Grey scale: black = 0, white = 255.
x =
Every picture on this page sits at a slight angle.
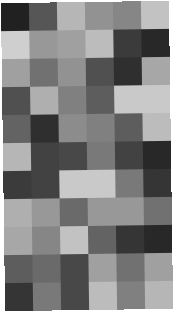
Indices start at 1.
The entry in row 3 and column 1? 160
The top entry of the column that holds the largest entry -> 33
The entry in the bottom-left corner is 53
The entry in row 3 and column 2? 113
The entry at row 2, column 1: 207
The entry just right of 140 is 128
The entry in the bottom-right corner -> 182
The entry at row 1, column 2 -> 86

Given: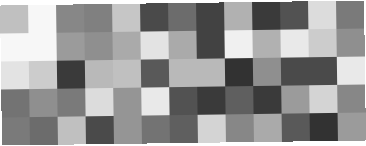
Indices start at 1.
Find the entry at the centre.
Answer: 185
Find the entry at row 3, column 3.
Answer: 58
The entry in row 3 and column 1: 227
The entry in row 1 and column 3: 135
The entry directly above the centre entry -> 170
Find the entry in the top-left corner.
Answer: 192
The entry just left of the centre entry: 89
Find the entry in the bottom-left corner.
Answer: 122
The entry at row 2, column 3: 155
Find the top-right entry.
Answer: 122
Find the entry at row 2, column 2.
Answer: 247
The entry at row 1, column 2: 247
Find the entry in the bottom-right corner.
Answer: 155

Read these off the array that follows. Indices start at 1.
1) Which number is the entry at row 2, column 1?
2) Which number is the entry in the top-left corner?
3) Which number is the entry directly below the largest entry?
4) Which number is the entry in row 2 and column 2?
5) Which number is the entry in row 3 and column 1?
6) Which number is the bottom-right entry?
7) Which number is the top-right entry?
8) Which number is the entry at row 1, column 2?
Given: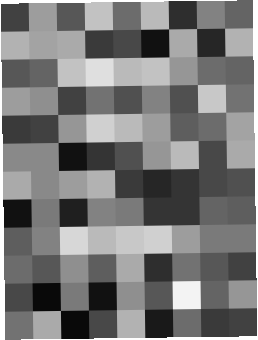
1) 178
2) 65
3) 108
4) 163
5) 87
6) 65
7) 100
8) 157

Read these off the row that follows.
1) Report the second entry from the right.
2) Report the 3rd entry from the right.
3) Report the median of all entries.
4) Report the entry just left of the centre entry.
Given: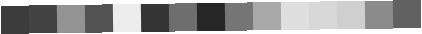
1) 139
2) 207
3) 117
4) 110

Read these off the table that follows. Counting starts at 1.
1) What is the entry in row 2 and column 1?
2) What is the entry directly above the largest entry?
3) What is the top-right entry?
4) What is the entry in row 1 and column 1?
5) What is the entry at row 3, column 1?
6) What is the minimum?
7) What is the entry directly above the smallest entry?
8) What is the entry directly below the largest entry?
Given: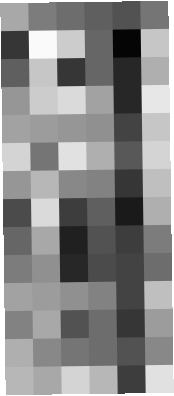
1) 54
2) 124
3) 117
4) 168
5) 95
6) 5
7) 82
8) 198

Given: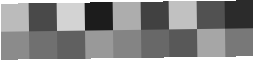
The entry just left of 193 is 65
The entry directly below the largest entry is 96
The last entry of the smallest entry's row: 43
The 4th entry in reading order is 28
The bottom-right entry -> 120

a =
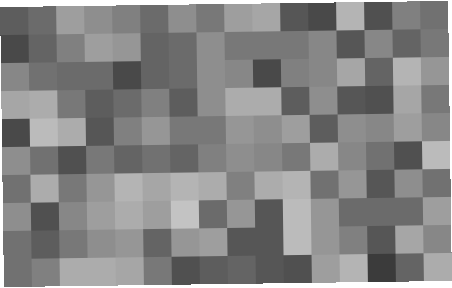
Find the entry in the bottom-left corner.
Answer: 113
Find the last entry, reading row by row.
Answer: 172
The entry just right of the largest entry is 107
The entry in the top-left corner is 93
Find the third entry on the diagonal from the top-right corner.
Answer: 100
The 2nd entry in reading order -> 107
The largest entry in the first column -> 166
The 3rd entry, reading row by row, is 158
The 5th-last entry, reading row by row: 158
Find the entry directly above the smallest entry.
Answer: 86
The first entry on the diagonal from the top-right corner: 113
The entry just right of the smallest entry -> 100
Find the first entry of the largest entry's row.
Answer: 142
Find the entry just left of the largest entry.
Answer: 158
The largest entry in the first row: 180
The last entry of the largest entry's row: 158
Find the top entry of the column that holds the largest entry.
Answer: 142
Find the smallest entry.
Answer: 59
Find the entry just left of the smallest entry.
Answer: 180
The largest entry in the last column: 187
